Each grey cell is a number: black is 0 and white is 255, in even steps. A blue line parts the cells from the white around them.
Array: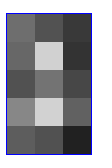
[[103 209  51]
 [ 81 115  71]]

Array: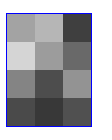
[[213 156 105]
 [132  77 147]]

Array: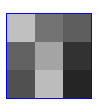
[[ 98 164  50]
 [ 80 188  37]]

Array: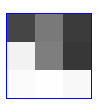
[[242 126  55]
 [251 254 248]]

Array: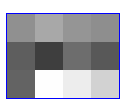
[[ 94  62 109]
 [ 99 254 237]]

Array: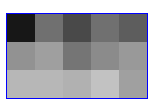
[[146 159 117]
 [183 183 177]]

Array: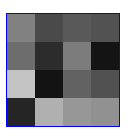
[[109  44 124]
 [195  19  98]]
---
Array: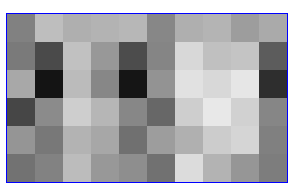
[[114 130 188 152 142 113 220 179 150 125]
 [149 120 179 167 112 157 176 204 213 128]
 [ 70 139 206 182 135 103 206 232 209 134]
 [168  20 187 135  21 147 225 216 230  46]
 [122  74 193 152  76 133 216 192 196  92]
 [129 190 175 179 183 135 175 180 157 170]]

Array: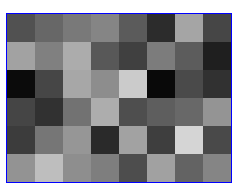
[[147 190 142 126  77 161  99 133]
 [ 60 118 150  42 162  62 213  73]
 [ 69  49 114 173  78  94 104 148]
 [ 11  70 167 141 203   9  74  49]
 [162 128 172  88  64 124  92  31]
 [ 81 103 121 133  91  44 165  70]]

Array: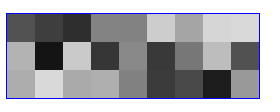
[[173 217 170 175 129  59  73  29 153]
 [179  20 202  54 137  57 119 189  81]
 [ 82  62  46 131 130 205 165 214 217]]

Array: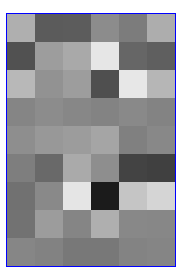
[[134 130 120 120 131 133]
 [114 156 133 175 136 135]
 [113 137 229  27 197 213]
 [126 105 170 142  67  64]
 [142 152 156 165 128 136]
 [133 140 135 131 137 131]
 [184 146 157  79 231 182]
 [ 81 157 169 230 102  95]
 [175  91  92 140 124 173]]

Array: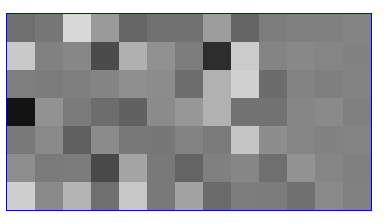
[[207 138 180 111 199 121 163 107 125 124 112 138 129]
 [142 122 124  73 164 121 100 128 134 111 146 134 128]
 [121 137  96 139 120 119 131 122 197 141 133 130 132]
 [ 19 146 122 109  97 139 151 177 114 114 134 138 128]
 [126 124 127 132 143 140 109 177 208 108 131 127 131]
 [201 129 135  75 176 144 125  45 203 132 136 133 130]
 [111 119 216 154 102 113 113 157 101 125 128 128 132]]

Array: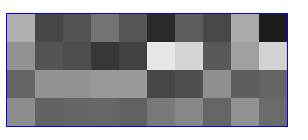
[[141  99 101 103  97 121 136 102 145 107]
 [100 146 146 153 153  71  79 143  94 100]
 [146  84  77  55  65 230 213  89 160 210]
 [176  71  82 115  85  42  92  72 171  29]]
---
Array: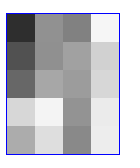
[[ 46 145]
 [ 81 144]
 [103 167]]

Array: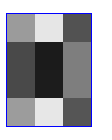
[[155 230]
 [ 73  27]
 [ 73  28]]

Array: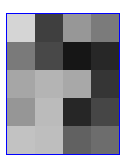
[[213  63]
 [122  72]
 [166 180]]

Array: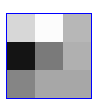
[[215 252]
 [ 20 122]
 [133 167]]

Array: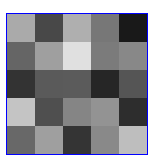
[[170  72]
 [101 159]
 [ 51  90]]

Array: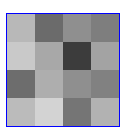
[[184 107]
 [201 168]
 [109 174]]

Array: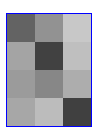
[[ 99 146]
 [164  65]
 [155 135]]

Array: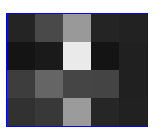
[[ 36  73]
 [ 20  26]
 [ 61 101]]
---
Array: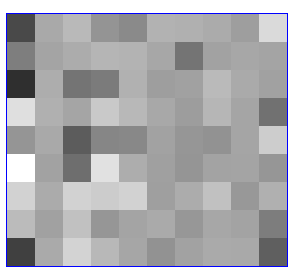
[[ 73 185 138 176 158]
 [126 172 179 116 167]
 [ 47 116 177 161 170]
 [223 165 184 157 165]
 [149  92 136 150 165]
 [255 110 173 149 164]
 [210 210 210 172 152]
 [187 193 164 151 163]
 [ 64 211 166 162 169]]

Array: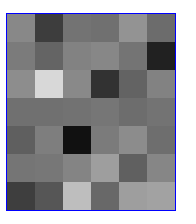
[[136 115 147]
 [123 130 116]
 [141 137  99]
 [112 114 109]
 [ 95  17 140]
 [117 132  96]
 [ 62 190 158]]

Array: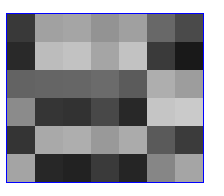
[[ 57 165 160  74]
 [ 41 194 194  25]
 [ 99 102  91 157]
 [139  50  40 202]
 [ 52 174 171  59]
 [164  34  37 165]]

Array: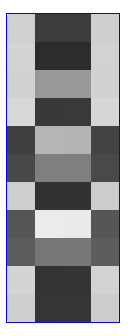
[[208  61]
 [211  44]
 [209 153]
 [216  58]
 [ 64 180]
 [ 72 127]
 [206  50]
 [ 85 234]
 [ 92 119]
 [212  52]
 [207  54]]

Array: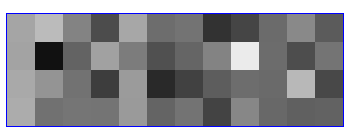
[[165 131 167 115  69 137]
 [163  99 124 101 235  77]
 [169 114 155  65 109 184]
 [172 117 154 115 135  96]]

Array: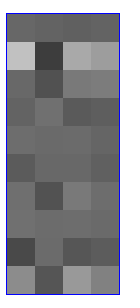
[[103  96]
 [193 169]
 [104 121]
 [ 99  90]
 [109 107]
 [ 91 104]
 [111 121]
 [112 109]
 [ 73  86]
 [140 153]]
